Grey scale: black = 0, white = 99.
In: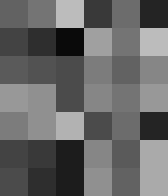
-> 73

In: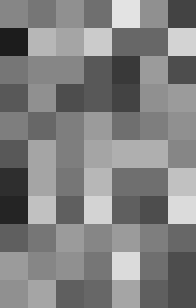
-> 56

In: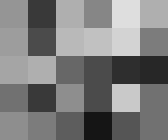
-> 68

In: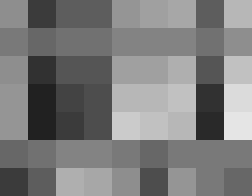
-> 36

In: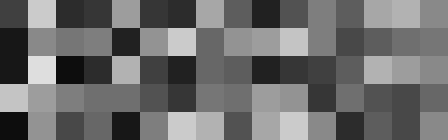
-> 17

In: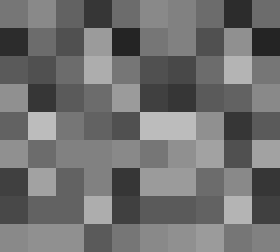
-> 38

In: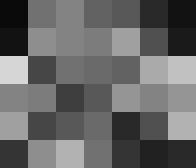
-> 51

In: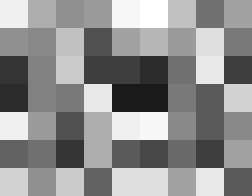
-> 56
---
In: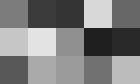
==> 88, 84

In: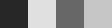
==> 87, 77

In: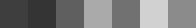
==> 81, 66

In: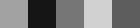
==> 81, 63

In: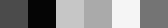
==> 95, 77

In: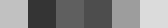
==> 85, 75

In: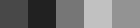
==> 75, 57

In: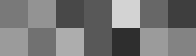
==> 82, 67
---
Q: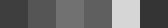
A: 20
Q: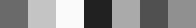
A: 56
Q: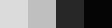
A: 2
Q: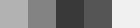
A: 93
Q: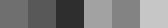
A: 77
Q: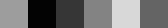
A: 39
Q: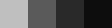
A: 5
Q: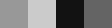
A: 39
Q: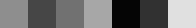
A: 87
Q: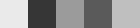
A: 74
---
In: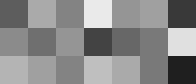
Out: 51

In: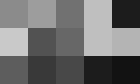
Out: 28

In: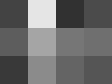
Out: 39

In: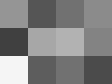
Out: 44

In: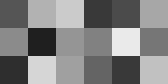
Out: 62

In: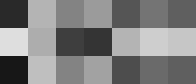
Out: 51

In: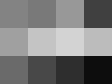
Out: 18

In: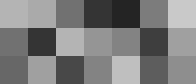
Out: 28

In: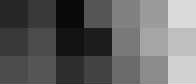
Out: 18

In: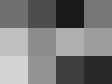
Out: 24
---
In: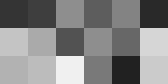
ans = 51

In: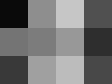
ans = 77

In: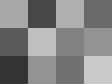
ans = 68

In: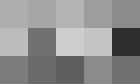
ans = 61

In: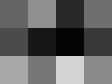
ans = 16

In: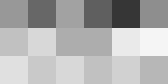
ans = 21

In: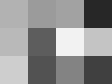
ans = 63

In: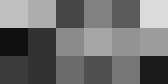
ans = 35
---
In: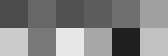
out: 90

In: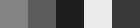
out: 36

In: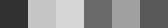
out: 83

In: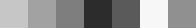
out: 17

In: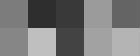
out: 74

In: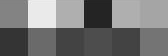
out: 26

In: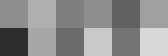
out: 41
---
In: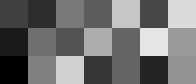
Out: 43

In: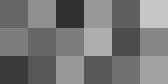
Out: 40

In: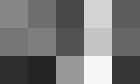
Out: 49

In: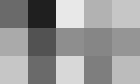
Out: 32

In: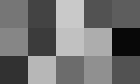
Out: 23

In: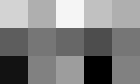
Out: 46

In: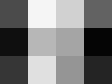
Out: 71

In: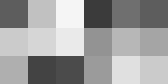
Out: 83

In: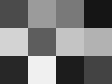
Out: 36

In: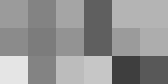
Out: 48
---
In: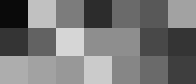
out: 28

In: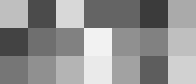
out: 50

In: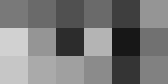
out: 9

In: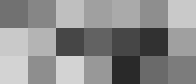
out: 19

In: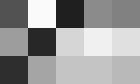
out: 93

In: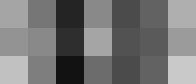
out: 35

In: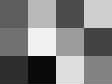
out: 60
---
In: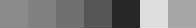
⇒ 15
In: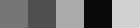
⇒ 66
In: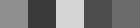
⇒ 83
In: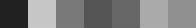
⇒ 40
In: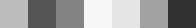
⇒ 89
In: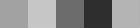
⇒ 42
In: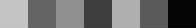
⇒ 68
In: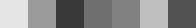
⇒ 50
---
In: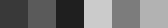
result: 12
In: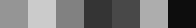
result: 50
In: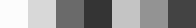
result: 41
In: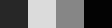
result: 52
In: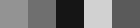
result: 8
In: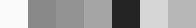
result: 57
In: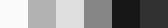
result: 86
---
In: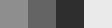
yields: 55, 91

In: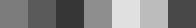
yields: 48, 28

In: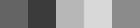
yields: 39, 54

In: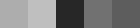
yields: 67, 36

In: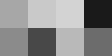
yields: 65, 42

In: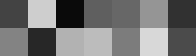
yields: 26, 29

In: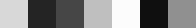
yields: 84, 56
